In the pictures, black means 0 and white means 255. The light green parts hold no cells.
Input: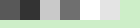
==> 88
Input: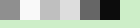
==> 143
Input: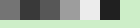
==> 116
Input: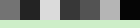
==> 115
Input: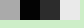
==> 170
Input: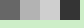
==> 103
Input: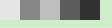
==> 230
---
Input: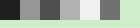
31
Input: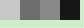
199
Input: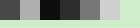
72
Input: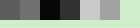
93
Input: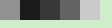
145
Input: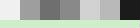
240
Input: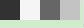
50
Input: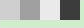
207
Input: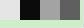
229
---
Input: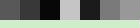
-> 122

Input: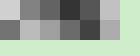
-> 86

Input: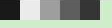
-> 94

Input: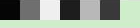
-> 184

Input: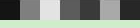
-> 168

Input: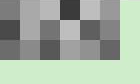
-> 190

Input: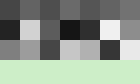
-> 99

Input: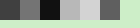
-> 211

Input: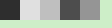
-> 77

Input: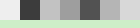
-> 181
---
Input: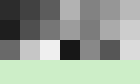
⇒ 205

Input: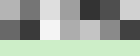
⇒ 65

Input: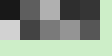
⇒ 86

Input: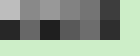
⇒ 46

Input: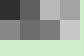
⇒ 199

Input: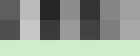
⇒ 168

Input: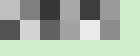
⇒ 141

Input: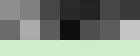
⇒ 197

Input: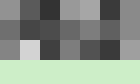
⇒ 138
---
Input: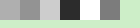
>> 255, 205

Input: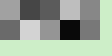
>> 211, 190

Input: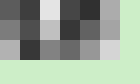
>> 228, 213

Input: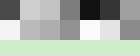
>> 250, 243

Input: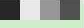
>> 233, 150

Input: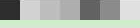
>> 224, 210

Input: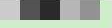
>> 203, 182

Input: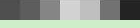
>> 211, 191

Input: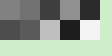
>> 244, 191
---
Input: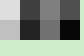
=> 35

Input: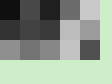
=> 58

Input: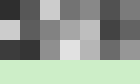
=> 190

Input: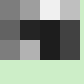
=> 36

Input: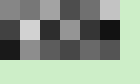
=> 149

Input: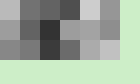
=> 157
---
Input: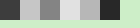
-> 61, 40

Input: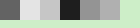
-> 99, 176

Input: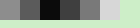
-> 141, 215

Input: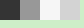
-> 52, 211

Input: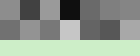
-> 141, 168

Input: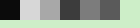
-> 11, 90

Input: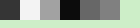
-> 53, 128
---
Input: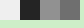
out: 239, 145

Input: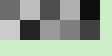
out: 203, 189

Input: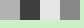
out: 229, 178

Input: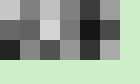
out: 211, 198

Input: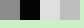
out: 223, 189

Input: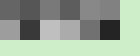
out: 191, 171

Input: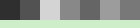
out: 212, 156
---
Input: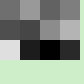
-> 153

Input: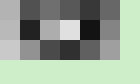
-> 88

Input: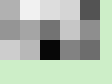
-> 221

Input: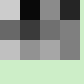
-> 9

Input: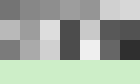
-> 149

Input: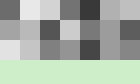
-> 57

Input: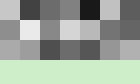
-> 25
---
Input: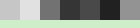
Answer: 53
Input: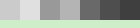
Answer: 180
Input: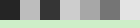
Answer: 205
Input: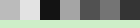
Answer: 165
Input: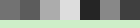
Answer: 221
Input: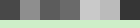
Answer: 106
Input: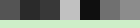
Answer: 193
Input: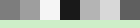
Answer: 25
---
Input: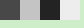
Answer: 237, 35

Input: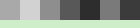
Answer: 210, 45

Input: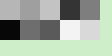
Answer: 243, 7

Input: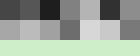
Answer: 215, 30

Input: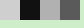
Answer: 207, 17

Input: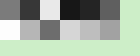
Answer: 253, 23

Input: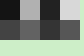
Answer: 216, 20

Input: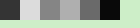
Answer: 220, 9

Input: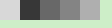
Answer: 216, 55
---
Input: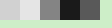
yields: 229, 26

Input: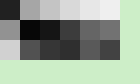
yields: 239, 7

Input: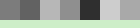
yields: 205, 47

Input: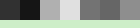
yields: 224, 21

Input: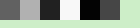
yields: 248, 3

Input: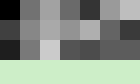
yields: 203, 0

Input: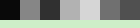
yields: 214, 9

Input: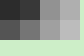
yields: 188, 44
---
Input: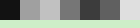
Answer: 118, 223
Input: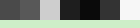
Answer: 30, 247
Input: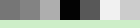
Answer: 3, 241
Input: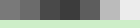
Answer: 60, 236
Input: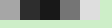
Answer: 24, 222
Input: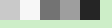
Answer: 115, 247
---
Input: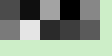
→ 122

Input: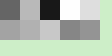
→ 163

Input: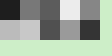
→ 187

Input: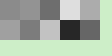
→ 160

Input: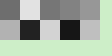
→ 178

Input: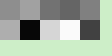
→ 174

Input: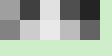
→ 130

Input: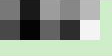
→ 72

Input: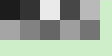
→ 165
